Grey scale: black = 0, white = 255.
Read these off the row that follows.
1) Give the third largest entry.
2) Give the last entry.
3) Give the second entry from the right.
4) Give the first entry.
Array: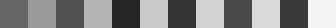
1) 210
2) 245
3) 58
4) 102

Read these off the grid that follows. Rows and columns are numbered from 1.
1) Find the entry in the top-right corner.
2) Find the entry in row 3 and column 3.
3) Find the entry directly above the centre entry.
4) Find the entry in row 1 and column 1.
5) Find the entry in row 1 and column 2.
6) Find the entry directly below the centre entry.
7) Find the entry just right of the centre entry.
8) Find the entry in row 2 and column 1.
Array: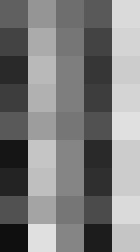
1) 218
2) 126
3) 126
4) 96
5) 149
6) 133
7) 81
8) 67

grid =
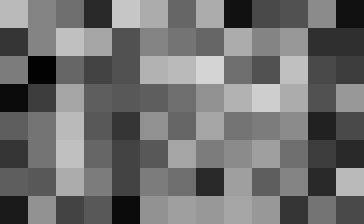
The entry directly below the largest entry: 145
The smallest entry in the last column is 17
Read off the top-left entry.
186
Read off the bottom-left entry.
25
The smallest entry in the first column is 10
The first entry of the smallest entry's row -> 124
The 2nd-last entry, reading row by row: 116
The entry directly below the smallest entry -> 60
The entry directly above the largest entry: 102
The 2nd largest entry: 206
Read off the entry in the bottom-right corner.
73
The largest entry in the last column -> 186
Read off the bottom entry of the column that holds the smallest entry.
145
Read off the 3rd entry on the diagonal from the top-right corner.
192
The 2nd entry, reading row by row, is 132
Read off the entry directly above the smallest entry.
132
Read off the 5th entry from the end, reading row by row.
165
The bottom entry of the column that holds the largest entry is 152
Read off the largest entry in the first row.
198
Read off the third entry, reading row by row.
110
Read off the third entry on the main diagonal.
102
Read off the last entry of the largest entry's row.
60
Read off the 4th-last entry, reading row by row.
152

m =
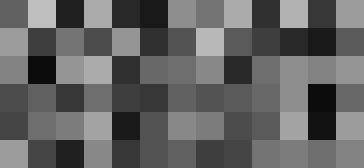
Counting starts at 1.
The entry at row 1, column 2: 190
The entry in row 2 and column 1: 156
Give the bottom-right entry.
130
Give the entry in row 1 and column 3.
32
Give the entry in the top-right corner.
156
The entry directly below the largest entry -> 62
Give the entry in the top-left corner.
97
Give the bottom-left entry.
156
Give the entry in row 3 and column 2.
12
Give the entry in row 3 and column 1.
130
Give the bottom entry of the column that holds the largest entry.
69
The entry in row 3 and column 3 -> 149

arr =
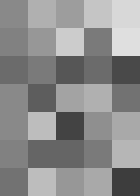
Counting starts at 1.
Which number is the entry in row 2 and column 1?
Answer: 129
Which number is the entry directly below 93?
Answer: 189
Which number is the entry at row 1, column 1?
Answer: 137
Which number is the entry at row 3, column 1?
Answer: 107
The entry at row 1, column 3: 157
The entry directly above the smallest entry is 182
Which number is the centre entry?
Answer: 163
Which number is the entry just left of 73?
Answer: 107
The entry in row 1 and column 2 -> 176
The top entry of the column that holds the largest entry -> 216

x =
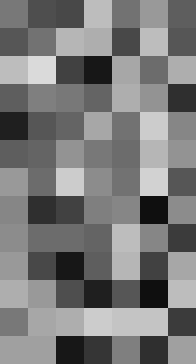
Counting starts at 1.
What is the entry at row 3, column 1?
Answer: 189
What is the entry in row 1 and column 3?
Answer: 72
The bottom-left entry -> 160
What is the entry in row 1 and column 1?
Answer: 120
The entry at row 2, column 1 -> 86
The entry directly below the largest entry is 127
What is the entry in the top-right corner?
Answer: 94
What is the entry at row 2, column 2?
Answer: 114
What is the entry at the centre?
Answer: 140
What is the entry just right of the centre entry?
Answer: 114
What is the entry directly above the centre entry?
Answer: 120
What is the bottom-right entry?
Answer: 160
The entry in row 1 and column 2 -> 78
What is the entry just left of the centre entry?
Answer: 204
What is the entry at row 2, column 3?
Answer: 182
